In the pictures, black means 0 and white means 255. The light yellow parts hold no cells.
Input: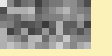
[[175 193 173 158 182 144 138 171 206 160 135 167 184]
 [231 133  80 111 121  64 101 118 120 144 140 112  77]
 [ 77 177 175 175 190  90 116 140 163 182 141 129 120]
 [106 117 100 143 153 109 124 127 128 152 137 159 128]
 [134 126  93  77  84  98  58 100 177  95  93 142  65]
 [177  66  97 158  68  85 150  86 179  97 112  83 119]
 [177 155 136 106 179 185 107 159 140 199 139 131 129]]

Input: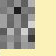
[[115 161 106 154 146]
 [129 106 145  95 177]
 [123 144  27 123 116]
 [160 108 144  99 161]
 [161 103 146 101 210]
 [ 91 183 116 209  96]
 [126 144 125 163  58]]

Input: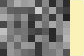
[[ 51 152 135 110 101  56 119 123 144  84]
 [ 83 132 175 156 164  73 136  45 116  44]
 [143  98  93  94  86 204 104 163  81  62]
 [170 147 112 147  60  70 125  57 137  34]
 [ 72 127  73 122  47 155 115 168 133 159]
 [191 131 112 117  76  66  89  40 137 169]
 [164 118 147 116  46 145 127  41  99 180]
 [ 87 150 105 155 150  56 118 145 134 158]]

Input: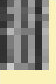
[[110 201 136 138 116  52 177]
 [ 50 100 156  79 158  55 149]
 [ 62 147 152  95 139  44 175]
 [ 66  78 152  88 166  77 126]
 [ 49 109 157  79 154  49 159]
 [ 92 182 143 122 123  49 178]
 [ 50 123 156  82 149  45 166]
 [ 50 124 156  82 148  45 167]
 [ 49 110 156  78 154  49 157]
 [ 51 100 156  78 158  55 150]]

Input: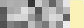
[[ 81 130 115 102 191 146 121 193 137 235]
 [167 177 172 175  55 204 166 101 165 229]
 [ 88 167 176 223 193  85 185 200 156 188]
 [ 96 205 215 212 153 109 185 217 209  97]]

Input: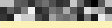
[[ 53  33 236 204 205  75  48 161 120 109 131  28 117  24 235 186]
 [191 192  94  87  47  91 112  81  49  58 200 105  38   1  88 194]
 [ 43  96  68 129 241  40  63 118 100 170  91  49 223 179 159  59]]
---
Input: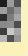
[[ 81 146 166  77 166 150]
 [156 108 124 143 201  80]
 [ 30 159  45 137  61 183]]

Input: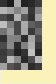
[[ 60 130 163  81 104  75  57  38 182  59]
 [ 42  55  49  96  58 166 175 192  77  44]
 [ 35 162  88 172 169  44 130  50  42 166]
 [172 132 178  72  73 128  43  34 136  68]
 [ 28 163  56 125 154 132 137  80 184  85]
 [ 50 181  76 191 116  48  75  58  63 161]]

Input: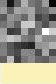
[[  7 143  42 136 206 137 177  76 127]
 [155 110  90  80 255 136 152 167  95]
 [104 102  67 115 121 176 147  78 104]
 [119 166 163 203  95 112  36 132 137]
 [176 155 105 202 169 127  49 135 117]
 [ 97 164 134 100  70 179  60  75  62]
 [ 23 100 148 138  58 198  86  91 185]
 [132 157  90 116 160 172 122 128  98]]

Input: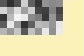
[[142  68  82 231 235]
 [137 128 150 150 144]
 [147  64  57 180 233]
 [ 52  70 125 188 148]
 [ 97 206 139  97 193]
 [207 159 234  50  88]
 [ 79 220 244 150 196]
 [ 48 168 186 232 152]
 [ 87 213  53  93 182]]

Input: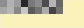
[[103 113]
 [181  68]
 [ 76 171]
 [138 115]
 [121  91]
 [ 39 198]
 [156 135]
 [177 181]
 [142 167]]

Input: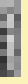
[[148 148  93 110 124 129 127 102 144 139 153]
 [180 133 201 198 134 211 193 191 162 170  98]
 [177 153 102 155  60 120  60 122  48  64  73]]

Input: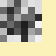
[[220 222  43 243 133 241]
 [226 105 110  75 164 205]
 [193 217 107  30  36  48]
 [ 79 109 170  70  87 231]
 [169  45  80 106  38 227]
 [217 106 185  70 187 124]]

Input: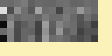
[[105 108  94  63  82  60]
 [109 120 111  91  83  88]
 [102 152  85  81  66  76]
 [101 113 104 108 110  87]
 [111 116 122 115  94 104]
 [109  69 108 132 149 114]
 [102 113 107  95  91 108]
 [103 108 122 157 146 156]
 [106 163 100  67  65  72]
 [ 96  88 110 108  99 120]
 [123 112 113  93 102 102]
 [114 142 104  78  74  74]
 [106  78 123 144 130 129]
 [108 222  85  12 108  17]]

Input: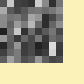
[[117 142 113 141  72  92  61  57  77]
 [ 48 120  72 101 118 107 219 211  70]
 [137 108  45  45  90  56  48  61  93]
 [205 119 149 105  60 120  34  48 150]
 [ 51 115 166 184 108  73  73  74  91]
 [ 60  88  95 124  49 102  59  62  79]
 [ 65  70 122 155 199  58 150 123 122]
 [200  90 116 100 110  98  92 103 160]
 [ 84 170 139 138  32 152  40  64  94]]
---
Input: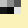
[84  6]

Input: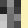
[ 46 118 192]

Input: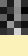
[ 44 137  18  20]

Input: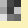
[ 49  60 224]

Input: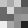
[ 84 129 101 238]

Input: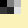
[189  37]

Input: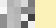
[123 131 183 192]
